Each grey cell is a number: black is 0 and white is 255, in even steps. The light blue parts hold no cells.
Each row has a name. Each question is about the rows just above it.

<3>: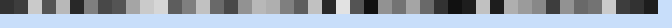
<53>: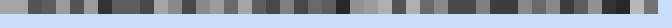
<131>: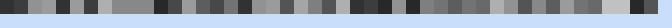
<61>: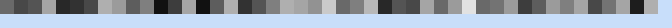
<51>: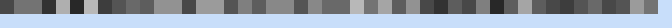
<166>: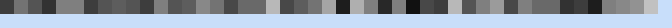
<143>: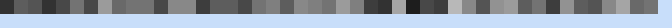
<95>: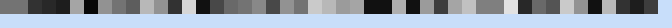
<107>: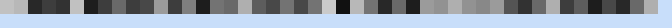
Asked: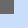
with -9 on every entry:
[96]
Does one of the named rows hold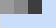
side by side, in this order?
yes
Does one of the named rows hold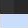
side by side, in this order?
yes
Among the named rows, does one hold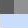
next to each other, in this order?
yes
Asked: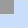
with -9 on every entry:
[146]
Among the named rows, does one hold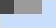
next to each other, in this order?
yes

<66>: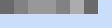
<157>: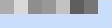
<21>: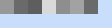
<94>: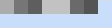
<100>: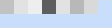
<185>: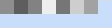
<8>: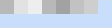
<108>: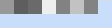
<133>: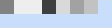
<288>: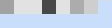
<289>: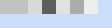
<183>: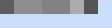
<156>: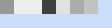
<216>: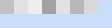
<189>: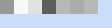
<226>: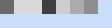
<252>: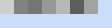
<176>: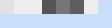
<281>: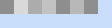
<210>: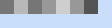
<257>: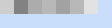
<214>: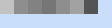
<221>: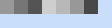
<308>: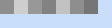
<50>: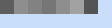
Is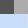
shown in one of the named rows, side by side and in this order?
no
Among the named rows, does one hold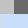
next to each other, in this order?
yes

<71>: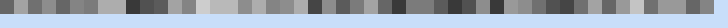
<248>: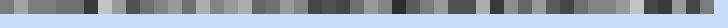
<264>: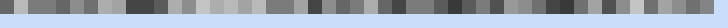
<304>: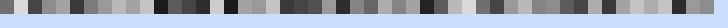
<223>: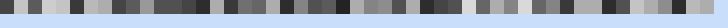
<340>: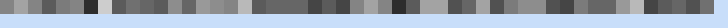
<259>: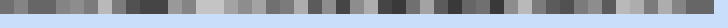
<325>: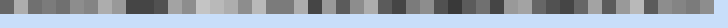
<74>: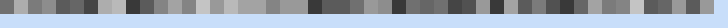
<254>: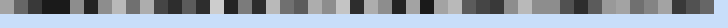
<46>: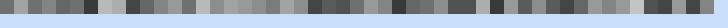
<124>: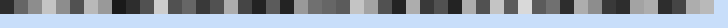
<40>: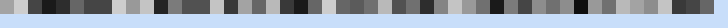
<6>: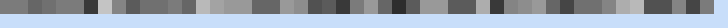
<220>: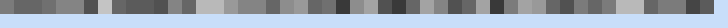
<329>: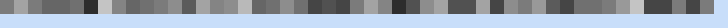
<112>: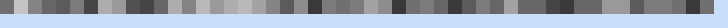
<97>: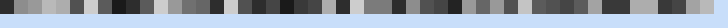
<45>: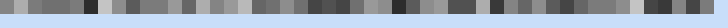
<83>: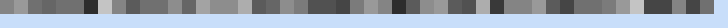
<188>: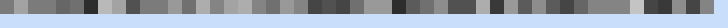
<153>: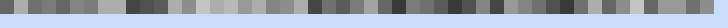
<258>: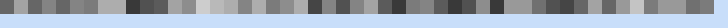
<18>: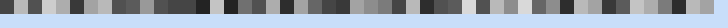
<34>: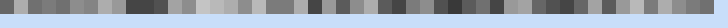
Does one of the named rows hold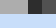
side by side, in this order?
yes
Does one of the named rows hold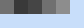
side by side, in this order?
no
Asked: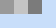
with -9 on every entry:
[144, 187, 114]
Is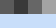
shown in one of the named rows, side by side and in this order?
no
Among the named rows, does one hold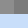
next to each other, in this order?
yes
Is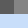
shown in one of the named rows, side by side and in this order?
yes

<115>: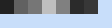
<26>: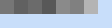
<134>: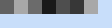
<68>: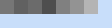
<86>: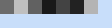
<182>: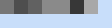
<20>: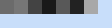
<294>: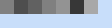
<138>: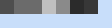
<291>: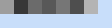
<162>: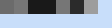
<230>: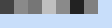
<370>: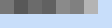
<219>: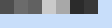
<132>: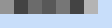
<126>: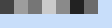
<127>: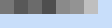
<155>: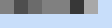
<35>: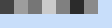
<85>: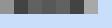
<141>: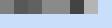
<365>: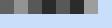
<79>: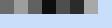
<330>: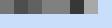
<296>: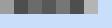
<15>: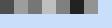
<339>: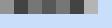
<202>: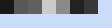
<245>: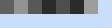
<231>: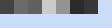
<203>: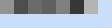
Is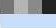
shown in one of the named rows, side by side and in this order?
no
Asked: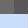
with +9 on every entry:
[116,  97]

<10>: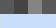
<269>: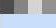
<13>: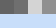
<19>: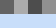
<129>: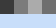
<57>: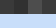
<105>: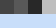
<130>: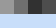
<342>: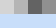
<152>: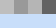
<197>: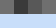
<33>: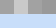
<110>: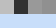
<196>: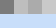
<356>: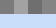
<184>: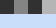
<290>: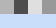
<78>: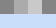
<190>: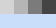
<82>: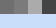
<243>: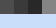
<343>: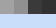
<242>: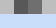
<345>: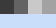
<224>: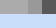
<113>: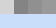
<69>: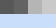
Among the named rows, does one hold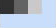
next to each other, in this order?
no
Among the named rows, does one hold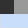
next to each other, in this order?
yes
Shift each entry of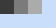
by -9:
[ 49, 114, 162]
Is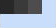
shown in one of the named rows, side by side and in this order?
no
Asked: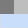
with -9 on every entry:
[114, 181]
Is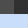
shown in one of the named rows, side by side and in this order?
no
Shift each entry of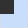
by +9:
[58]

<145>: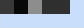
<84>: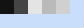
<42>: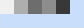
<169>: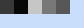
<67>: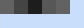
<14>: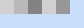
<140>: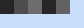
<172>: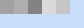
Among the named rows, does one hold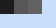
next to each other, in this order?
yes
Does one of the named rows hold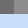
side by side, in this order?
yes
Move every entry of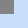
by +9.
[140]
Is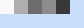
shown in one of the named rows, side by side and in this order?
no
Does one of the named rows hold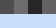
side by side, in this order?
yes
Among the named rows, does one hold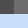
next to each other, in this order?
yes
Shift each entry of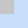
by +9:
[207]

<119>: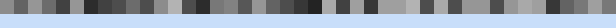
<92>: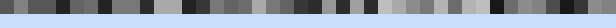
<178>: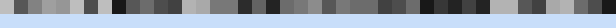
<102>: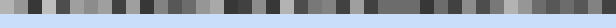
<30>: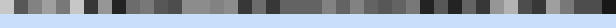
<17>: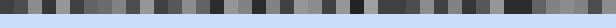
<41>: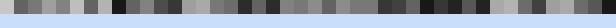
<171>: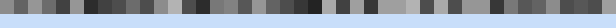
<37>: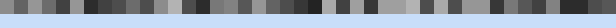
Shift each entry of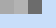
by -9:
[160, 170,  99]
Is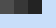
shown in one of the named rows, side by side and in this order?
yes
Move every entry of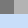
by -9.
[111, 170]

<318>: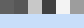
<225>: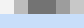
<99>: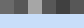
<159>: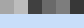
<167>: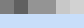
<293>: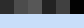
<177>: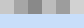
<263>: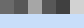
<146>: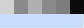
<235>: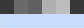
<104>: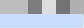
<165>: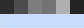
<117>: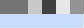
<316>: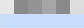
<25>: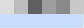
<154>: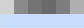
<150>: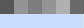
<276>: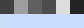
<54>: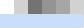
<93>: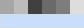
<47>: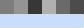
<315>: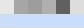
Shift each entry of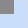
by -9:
[128]
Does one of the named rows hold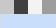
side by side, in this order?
yes
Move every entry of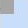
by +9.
[175]
